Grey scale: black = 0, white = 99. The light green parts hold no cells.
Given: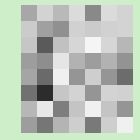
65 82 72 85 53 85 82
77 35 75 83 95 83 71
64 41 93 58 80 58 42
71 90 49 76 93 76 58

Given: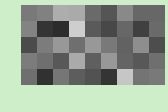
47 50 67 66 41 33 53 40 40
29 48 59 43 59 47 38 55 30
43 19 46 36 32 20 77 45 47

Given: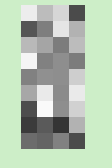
92 73 83 29
72 64 48 73
50 56 55 80
30 97 55 81
42 39 50 29

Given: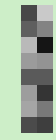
28 78
72 8
35 35
64 47

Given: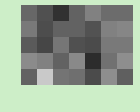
40 31 19 38 50 42 42
35 27 46 31 29 47 47
38 78 45 43 29 55 37

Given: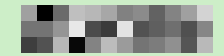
62 0 41 74 71 65 50 54 38 51 62 82
24 32 71 3 51 73 60 45 48 56 33 72

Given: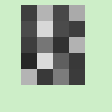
24 70 28 66
24 46 19 69
70 22 48 23
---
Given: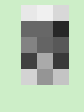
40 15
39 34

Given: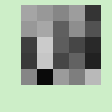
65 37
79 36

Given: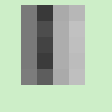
30 67
26 67

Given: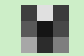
8 28
17 49

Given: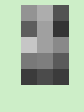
62 20
62 53

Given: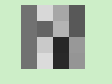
39 70
78 15

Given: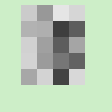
68 24
62 36
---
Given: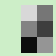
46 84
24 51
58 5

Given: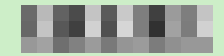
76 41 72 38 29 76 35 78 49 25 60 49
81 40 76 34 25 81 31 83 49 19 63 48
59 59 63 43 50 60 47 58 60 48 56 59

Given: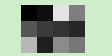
49 1 6 88
15 33 23 20
46 71 12 54

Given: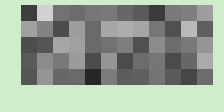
61 24 81 44 42 46 47 40 35 23 47 49
37 62 51 30 61 41 65 67 64 46 31 72
58 30 33 64 62 41 44 49 31 54 42 47
66 35 54 47 60 29 58 29 42 46 29 40
42 33 58 40 41 15 48 36 37 45 35 27

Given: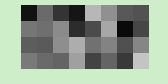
32 7 41 20 8 71 56 34
27 46 43 54 17 29 65 4
52 36 35 55 67 44 51 31
76 47 41 39 62 26 39 22

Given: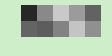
38 15 53 78 60
56 39 36 51 76

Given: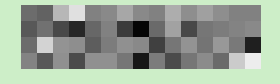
50 42 38 71 87 50 53 65 53 50 67 55 62 55 50
53 34 44 28 15 40 50 23 2 41 63 28 46 48 51
12 42 82 57 55 36 48 56 53 25 46 57 45 59 47
92 51 34 56 29 56 56 46 9 48 29 46 54 41 79

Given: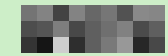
52 45 51 26 51 40 46 32 53
37 30 33 49 28 37 43 50 29
28 20 8 80 18 37 47 59 15
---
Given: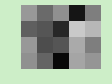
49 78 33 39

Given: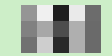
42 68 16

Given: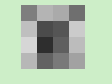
43 33 18 71

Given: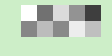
24 92

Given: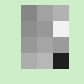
69 59 59

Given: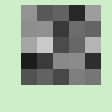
61 42 29 23 32

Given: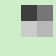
46 79

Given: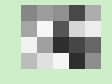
67 83 18 87

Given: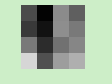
37 55 17 83
